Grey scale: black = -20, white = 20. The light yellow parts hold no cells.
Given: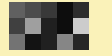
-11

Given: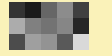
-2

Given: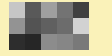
-2

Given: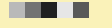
-2

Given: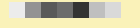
3

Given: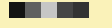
-9

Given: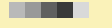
4

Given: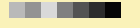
0
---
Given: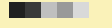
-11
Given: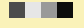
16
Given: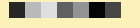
9
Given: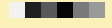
-15
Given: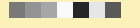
3
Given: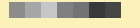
6
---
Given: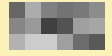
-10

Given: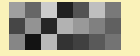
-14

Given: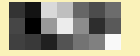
4

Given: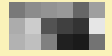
-7

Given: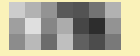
1

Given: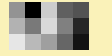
14
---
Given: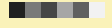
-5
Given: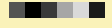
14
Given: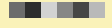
-9
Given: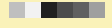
-5
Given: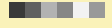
18
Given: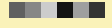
5
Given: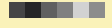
13
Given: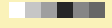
1
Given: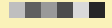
14
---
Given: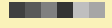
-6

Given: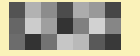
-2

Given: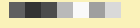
-8

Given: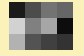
-18

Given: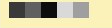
-11

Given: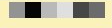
-19
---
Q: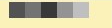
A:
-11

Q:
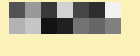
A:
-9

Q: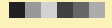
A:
-10

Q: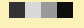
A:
14

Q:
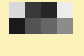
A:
-11

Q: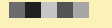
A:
11

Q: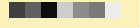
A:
2

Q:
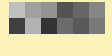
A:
-7

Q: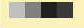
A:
0
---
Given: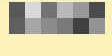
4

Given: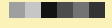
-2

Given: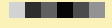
-8

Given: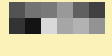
-5

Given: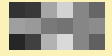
1

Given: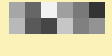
-1

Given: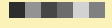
13
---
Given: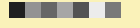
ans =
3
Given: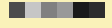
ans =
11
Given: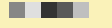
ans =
15
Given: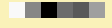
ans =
1
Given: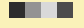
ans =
3
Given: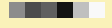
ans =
-8
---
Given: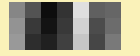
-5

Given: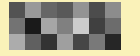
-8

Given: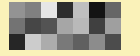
-17

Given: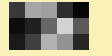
-13

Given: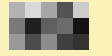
-7

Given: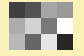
6
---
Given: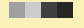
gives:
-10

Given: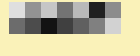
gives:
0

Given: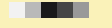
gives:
-9

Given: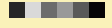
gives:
-6

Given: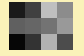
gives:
8

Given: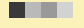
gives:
4

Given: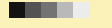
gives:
9

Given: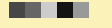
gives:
-17
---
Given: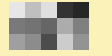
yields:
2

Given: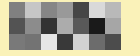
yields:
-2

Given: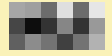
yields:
2

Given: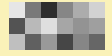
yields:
-5

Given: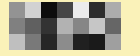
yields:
-1

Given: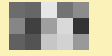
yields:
-7

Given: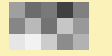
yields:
18

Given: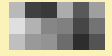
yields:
4

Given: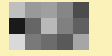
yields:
-1

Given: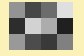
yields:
-8
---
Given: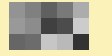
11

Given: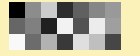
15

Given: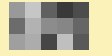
-9

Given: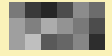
-4

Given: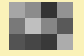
-9

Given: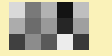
-6

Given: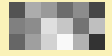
19
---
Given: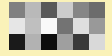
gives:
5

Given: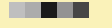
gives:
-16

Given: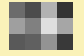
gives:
-5

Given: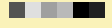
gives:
9

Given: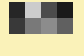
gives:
-1

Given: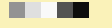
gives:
19

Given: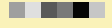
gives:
-1
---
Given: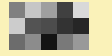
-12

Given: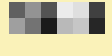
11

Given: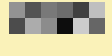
12

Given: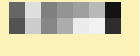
18

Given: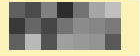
1

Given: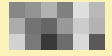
12
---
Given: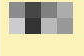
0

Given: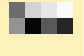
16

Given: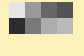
-4

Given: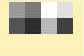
20

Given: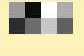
20

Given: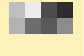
-8

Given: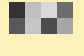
14

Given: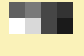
-9

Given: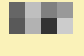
0
